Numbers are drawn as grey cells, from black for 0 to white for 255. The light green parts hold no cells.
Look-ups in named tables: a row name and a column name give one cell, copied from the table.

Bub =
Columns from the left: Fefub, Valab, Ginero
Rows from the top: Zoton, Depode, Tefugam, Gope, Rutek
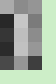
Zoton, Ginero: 149
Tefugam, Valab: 190
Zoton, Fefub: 171
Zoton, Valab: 139
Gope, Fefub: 43
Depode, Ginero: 123
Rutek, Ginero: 62
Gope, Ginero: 151
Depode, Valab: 198
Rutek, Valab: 150
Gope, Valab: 193
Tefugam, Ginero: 140
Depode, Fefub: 40
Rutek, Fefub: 73
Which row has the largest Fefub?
Zoton

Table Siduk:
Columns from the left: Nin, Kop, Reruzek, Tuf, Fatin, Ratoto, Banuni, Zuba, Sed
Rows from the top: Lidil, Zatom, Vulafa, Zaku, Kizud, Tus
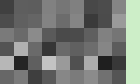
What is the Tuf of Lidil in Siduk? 129
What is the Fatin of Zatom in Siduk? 108
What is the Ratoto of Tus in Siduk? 123
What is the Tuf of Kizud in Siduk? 195
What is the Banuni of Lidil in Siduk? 72
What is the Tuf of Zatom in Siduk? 131
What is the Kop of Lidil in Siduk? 94
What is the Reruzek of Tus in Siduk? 62
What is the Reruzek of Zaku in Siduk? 106
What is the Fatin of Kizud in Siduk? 154
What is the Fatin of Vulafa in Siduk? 74
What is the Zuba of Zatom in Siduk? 75

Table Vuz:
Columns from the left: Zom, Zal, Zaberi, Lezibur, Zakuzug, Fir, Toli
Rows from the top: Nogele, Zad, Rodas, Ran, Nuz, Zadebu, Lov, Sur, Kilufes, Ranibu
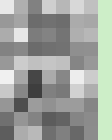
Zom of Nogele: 232
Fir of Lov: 209
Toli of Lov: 174
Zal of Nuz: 204
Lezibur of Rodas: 131
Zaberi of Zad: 108
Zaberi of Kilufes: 131
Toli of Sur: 133
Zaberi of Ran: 107
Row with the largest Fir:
Zadebu

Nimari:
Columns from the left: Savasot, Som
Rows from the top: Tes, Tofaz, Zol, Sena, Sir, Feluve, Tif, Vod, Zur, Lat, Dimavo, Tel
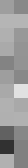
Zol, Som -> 152
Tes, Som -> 136
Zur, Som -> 177
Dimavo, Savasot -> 49
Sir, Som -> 147
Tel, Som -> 128
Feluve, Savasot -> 158
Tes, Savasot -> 158
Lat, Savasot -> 97
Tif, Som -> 225
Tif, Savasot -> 169

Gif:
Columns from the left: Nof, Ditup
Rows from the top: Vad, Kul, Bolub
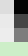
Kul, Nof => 234
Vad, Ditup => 3
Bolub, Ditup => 125
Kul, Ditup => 69
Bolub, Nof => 237
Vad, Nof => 221

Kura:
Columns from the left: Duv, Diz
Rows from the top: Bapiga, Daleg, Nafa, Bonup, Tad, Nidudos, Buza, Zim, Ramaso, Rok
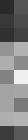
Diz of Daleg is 76
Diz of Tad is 138
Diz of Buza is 165
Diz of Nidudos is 239
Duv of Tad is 174
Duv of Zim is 164
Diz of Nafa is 66
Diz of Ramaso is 179
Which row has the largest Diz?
Nidudos

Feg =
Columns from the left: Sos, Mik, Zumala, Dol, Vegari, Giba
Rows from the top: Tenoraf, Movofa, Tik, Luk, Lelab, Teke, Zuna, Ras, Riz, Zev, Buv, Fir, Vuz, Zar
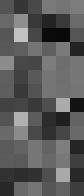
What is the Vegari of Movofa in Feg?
58
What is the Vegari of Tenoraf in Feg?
116
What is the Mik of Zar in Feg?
105
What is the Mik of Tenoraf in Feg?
54
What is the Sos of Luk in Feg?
89
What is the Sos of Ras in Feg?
66
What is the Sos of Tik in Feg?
86
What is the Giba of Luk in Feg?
35
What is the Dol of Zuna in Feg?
117
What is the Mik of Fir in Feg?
90
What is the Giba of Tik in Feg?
86
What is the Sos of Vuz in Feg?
50
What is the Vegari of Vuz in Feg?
169
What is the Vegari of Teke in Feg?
112
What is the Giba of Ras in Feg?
18
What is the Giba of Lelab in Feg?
119
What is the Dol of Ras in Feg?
79
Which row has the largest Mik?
Tik

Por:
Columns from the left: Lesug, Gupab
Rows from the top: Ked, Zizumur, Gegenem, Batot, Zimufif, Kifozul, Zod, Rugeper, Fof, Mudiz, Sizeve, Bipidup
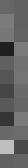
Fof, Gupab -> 123
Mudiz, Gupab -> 108
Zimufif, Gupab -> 114
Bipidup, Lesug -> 97
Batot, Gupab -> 123
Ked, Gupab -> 97
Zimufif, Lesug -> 96
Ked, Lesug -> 103
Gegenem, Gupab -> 98

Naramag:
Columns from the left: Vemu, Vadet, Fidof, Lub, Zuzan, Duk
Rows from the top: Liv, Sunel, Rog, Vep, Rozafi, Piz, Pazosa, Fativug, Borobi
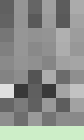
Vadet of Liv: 149
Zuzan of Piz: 107
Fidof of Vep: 137
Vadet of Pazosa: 56
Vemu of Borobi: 142
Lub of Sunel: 155
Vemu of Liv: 96
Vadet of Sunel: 148
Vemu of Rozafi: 138
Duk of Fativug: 162
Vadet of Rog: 150
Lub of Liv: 160
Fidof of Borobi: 154
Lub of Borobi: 116
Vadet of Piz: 141
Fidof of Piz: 84
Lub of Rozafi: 133
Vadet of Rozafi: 148

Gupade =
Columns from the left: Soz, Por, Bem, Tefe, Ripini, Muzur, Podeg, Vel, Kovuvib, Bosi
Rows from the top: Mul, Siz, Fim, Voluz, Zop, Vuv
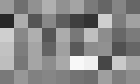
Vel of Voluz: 145
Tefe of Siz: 136
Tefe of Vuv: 134
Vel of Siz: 207
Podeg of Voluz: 141
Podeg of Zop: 240
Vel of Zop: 70
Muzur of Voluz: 89
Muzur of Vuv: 115
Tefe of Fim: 86
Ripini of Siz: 94
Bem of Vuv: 129
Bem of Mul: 145
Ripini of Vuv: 128
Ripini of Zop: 169
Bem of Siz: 85
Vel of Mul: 101
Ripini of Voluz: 160

